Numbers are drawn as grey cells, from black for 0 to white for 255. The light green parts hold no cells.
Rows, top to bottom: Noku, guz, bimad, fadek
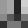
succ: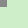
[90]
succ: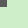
[48]
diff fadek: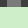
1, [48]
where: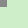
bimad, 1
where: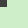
fadek, 4

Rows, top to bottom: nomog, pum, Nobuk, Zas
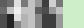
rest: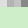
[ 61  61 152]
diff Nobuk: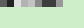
1, [77]
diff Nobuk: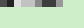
4, [179]
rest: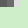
[120 194 152  61 208 120]

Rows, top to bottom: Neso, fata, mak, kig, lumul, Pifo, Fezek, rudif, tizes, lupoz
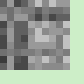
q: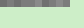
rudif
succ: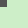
[72]
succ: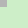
[153]

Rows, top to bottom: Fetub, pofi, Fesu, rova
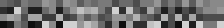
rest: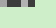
[ 76 137  92 122  76  92 150 150 122 178 106  92  60 178  76 178  60 165
  60  76  76  76]
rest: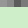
[106 122 122  76 106 106  76 122 122 150  92 122  92 150  92 150 122 137
 137]
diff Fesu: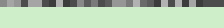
7, [60]
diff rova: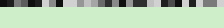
19, [165]
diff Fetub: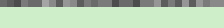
7, [150]

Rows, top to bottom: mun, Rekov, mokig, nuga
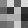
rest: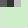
[51]
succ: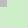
[51]
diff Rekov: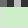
1, [94]
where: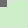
nuga, 1
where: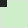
mokig, 4
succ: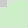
[82]

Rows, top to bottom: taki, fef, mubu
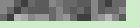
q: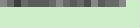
fef
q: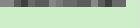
taki
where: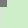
taki, 9
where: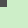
fef, 13
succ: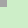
[135]
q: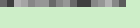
mubu

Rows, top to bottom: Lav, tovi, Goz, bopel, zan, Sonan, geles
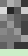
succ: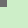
[151]
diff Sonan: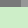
4, [164]
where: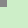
zan, 1
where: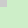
tovi, 4

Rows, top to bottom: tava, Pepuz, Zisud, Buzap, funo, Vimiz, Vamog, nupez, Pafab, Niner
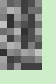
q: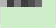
Vimiz
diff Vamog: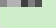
3, [164]
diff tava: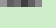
5, [79]
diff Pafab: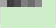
4, [110]
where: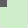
tava, 2
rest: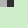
[ 79 164]

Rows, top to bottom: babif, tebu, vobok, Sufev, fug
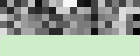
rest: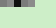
[155 206 108   3]
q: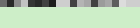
tebu
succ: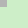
[167]
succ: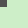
[167]

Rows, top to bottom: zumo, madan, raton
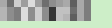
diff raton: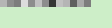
6, [206]
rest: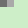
[125]
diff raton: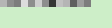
12, [169]
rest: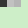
[ 95 169 125]
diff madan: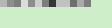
7, [141]

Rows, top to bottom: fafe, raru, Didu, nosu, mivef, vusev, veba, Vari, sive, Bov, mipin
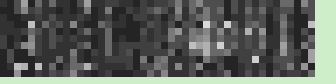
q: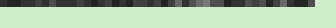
Didu
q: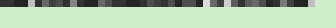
nosu
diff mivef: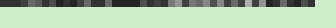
6, [78]
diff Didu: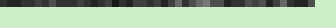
17, [36]
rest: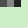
[ 36  78  36  36  50  64  50  64  36  64  78 121  50 148  36]

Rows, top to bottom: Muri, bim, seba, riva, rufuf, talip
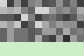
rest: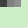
[ 77  89 143  89 128  63]
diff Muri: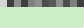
10, [89]
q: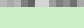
bim
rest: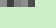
[ 89 143  89 128  63]
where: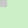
riva, 3
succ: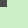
[89]

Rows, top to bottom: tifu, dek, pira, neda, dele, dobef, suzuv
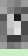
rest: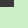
[100]
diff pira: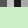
4, [156]
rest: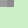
[127 156]
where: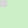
neda, 3

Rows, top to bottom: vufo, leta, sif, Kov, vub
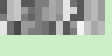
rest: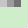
[125 155 168 155 228 213  88 168 184 155]
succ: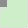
[228]
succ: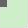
[125]
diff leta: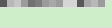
10, [228]

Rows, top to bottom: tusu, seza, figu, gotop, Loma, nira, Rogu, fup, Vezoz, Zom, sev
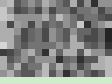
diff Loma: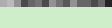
2, [174]
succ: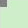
[74]
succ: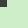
[74]
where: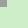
gotop, 3

